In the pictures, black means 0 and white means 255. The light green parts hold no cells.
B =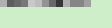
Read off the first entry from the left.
176
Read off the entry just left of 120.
105
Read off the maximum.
201
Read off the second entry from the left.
93

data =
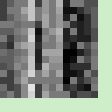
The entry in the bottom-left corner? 95
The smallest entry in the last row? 47
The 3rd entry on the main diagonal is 122
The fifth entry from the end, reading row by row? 122
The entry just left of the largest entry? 138
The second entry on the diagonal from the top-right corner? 79
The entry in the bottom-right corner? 63
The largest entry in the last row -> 210
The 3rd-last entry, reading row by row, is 79
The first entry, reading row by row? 63
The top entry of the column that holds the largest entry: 196
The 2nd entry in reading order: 95
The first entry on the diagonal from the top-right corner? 79
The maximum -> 226
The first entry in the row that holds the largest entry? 110
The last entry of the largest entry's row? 122
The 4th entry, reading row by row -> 122
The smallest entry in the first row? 32

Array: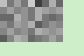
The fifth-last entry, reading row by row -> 105
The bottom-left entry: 93
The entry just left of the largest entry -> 120
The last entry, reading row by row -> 133
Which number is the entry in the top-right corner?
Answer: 105
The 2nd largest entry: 191
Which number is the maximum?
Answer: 203
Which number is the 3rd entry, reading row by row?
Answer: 160
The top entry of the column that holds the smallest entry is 63
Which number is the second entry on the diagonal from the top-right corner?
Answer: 146
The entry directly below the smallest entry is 175

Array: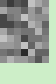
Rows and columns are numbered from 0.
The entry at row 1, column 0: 166
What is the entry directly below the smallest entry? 154
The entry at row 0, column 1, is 59
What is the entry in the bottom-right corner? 142
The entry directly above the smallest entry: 194
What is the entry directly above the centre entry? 86
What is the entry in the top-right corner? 142
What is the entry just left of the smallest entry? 116
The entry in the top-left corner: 100
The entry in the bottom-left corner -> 142
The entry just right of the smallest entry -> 178
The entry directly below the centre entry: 71
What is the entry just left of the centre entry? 130
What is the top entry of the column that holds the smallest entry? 71
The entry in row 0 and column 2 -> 86
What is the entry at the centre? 116

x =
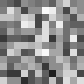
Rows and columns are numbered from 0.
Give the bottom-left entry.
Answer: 209
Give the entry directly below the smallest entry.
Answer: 193
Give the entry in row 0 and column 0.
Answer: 112
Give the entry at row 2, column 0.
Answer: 193
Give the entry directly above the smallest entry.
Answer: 142
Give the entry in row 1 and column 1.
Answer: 222
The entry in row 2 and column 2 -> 166
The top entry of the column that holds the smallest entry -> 96
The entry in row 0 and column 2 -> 71
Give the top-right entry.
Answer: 142
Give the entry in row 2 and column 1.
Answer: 193
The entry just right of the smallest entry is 154
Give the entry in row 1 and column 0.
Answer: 127
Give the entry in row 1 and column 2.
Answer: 166
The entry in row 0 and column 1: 96
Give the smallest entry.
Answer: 30

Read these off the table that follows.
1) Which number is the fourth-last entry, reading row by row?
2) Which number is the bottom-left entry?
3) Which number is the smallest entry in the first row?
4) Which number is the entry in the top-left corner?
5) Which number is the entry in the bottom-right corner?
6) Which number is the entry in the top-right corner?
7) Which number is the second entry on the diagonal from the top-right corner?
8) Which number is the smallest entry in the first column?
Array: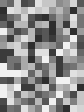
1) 87
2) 59
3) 74
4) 128
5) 212
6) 87
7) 46
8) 46

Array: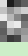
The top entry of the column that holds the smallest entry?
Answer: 29
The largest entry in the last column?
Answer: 206
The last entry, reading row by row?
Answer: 166
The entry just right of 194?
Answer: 150
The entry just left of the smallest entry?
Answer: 222
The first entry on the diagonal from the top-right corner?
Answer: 94
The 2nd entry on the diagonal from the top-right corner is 182
